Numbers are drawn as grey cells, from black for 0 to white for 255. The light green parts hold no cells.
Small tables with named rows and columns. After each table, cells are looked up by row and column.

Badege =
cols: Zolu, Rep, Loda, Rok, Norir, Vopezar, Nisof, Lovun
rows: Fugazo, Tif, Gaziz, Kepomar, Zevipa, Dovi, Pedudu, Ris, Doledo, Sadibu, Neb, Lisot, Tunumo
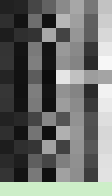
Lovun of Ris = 234
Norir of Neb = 65
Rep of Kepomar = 20
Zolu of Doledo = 34
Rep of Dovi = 18
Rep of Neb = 47
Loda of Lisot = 95
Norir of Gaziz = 67
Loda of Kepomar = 122
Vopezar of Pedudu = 132
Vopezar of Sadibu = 152
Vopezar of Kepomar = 137
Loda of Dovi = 92
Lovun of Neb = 217
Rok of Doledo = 135
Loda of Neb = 53
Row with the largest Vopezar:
Dovi

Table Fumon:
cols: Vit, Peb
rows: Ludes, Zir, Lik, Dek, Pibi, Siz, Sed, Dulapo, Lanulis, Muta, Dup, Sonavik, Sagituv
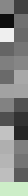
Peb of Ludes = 65
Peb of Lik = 105
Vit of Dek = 101
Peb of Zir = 112
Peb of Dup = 126
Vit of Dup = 175
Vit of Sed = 162
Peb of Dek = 117
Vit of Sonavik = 181
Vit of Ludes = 135
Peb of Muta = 38
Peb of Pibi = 134
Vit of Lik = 239
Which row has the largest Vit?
Lik

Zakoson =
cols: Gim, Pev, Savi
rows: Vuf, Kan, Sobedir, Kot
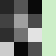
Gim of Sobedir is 46
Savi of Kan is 73
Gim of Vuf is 38
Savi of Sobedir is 227
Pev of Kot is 9
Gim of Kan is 66
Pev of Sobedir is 115
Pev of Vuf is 85
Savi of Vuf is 9
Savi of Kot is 79
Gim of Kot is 204
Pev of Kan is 160

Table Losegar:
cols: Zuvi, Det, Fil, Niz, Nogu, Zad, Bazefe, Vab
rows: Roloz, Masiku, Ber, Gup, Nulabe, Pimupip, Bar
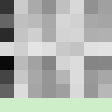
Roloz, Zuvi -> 52
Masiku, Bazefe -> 168
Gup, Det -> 207
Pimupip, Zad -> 220
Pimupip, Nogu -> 181
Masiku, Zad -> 209
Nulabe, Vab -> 134
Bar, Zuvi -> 98
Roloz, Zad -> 216
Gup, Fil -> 228
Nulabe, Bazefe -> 133
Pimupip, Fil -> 168
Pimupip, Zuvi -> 68
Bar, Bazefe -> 151
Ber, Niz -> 171
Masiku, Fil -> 186
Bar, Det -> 220
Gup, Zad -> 195
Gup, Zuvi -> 218
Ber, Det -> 196
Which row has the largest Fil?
Gup

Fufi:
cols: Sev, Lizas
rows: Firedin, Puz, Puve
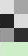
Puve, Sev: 153
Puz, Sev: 34
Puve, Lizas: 47
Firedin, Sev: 223
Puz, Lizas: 219
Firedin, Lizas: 165

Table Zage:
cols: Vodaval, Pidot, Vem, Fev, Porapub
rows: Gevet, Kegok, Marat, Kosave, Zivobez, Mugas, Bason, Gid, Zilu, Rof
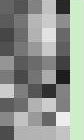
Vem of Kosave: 153
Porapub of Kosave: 94
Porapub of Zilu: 237
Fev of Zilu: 102
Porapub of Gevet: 40
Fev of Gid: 204
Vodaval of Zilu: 136
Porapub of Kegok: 141

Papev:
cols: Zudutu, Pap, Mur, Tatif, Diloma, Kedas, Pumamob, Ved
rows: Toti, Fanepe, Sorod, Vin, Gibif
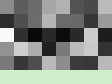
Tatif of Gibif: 185
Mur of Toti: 107
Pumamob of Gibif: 56
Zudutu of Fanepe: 45
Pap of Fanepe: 79
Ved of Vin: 51
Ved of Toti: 187

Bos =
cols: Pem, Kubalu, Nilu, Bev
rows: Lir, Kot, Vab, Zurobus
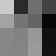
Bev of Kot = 7
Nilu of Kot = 100
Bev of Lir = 67
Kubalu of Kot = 117
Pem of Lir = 202
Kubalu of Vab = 131
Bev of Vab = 17
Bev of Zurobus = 18
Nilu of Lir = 112
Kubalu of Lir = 42
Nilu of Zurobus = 155
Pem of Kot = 163
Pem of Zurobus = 134
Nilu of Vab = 152
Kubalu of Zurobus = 132
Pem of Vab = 135

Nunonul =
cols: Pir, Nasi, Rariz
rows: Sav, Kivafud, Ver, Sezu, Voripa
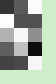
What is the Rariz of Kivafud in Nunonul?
81
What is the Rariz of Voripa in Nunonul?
246
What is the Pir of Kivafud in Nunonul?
253
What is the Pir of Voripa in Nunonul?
66
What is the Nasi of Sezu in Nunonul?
193
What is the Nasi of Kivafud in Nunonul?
81
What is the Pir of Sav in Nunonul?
52
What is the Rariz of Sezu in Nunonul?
13
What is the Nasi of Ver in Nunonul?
247
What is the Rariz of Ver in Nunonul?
143
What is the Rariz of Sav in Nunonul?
251
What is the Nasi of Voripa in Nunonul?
73
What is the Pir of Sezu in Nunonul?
95
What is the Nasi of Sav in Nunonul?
90
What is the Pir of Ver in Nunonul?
178

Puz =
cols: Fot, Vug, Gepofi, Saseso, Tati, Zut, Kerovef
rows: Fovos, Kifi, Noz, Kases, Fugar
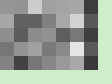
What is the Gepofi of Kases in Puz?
160
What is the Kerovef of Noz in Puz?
62
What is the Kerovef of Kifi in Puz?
88
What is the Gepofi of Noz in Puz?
139
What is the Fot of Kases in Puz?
118
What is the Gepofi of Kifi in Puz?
97
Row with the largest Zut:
Kases

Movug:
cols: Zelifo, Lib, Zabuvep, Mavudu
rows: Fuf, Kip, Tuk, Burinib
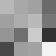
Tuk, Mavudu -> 50
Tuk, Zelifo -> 149
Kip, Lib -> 173
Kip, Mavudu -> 119
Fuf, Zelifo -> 184
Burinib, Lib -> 158
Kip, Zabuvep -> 185
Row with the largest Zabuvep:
Tuk

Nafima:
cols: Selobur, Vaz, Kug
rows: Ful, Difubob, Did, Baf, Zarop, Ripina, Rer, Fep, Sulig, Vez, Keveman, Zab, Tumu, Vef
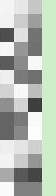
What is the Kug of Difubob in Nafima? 157
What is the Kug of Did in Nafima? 115
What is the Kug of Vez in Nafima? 253
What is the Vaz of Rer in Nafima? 248
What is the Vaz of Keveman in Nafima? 228
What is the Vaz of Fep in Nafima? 212
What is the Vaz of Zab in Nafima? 202
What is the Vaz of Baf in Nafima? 151
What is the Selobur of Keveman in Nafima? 238
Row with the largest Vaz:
Rer

